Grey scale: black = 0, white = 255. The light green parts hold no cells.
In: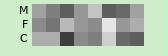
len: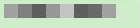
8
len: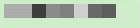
8
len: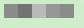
5
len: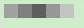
5
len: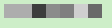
7
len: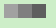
3

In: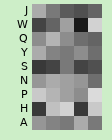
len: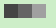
3
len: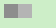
2
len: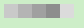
5

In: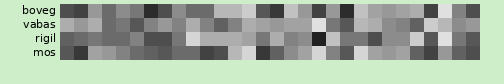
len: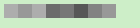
8
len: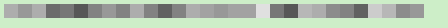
30
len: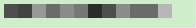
12
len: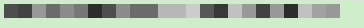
24

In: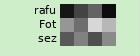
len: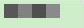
4
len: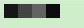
4
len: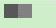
2
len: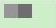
2

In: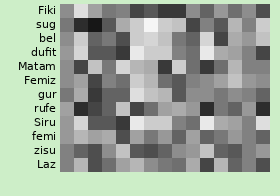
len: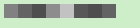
8
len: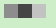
3
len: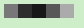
5
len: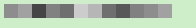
12
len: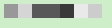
7
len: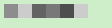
6
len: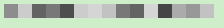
15

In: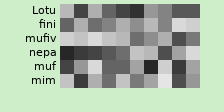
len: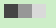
3
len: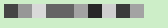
10
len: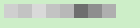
8
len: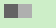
2
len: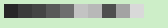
10
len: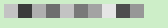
10
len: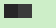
2

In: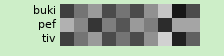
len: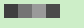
4
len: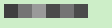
6
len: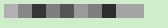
10
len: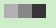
3

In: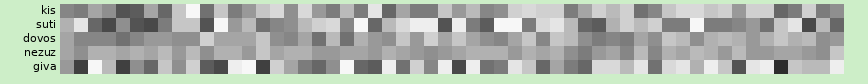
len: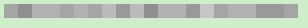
21
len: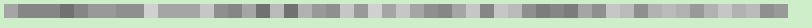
56
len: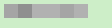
6
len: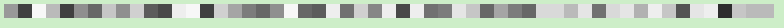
55
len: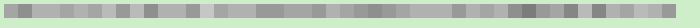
48
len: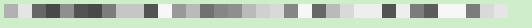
36
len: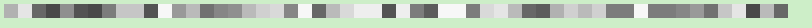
56

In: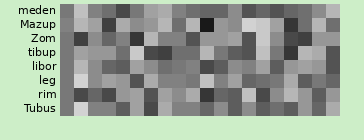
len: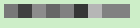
9
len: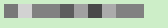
10
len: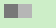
2
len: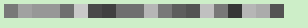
20

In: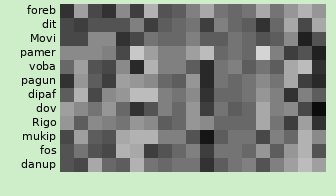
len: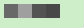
4
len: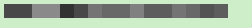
16
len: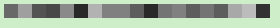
19
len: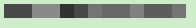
13
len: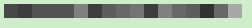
17

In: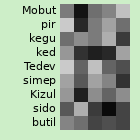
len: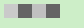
4
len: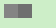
2
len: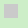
1
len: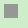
1
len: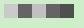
5
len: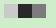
3
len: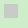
1

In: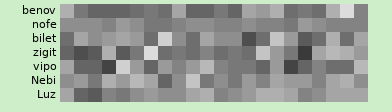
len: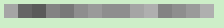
15
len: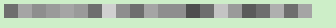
22
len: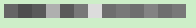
13
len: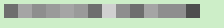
14
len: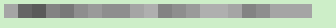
22
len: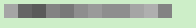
12

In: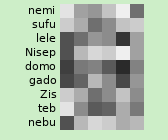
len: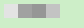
4
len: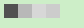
4
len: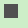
1
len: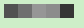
5
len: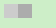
2
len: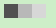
3

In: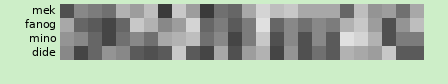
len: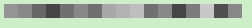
17
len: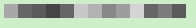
13
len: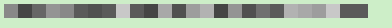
26
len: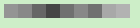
9
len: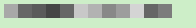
12
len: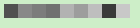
9

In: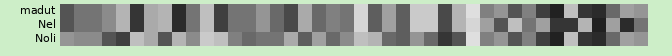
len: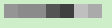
7
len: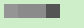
4
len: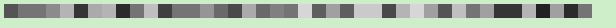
42
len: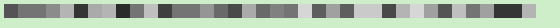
38
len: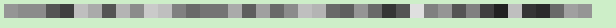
42
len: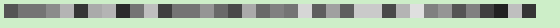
38

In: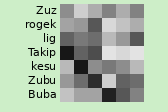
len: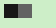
2
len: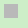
1

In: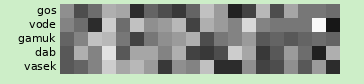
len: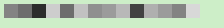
14
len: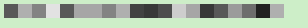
20

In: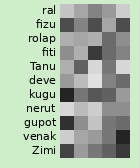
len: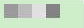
4
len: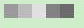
5
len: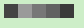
5
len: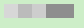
5
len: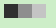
3

